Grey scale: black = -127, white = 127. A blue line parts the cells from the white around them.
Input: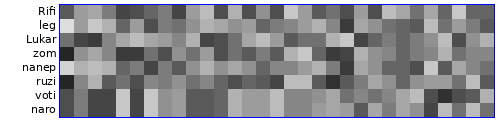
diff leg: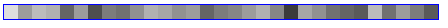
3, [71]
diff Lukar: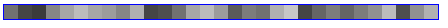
18, [-14]
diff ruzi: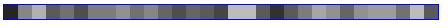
7, [6]

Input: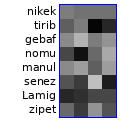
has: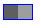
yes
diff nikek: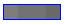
4, [-13]
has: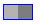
yes

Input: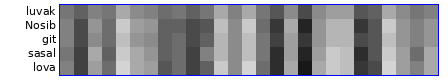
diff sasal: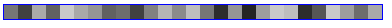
17, [30]
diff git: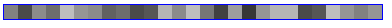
11, [-30]

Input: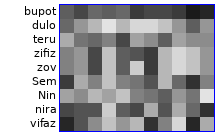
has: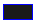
no
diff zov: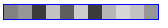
3, [-56]
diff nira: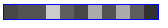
10, [-23]

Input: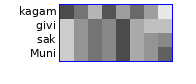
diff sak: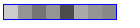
4, [8]
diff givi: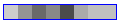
3, [-11]
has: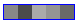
no
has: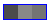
no
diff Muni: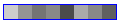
7, [20]
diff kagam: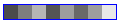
2, [-11]

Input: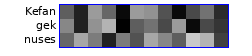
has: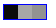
no
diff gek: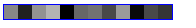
6, [-33]
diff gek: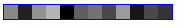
10, [-117]
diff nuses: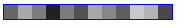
12, [-63]
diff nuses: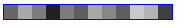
6, [-45]
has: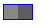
yes
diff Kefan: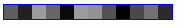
9, [-117]

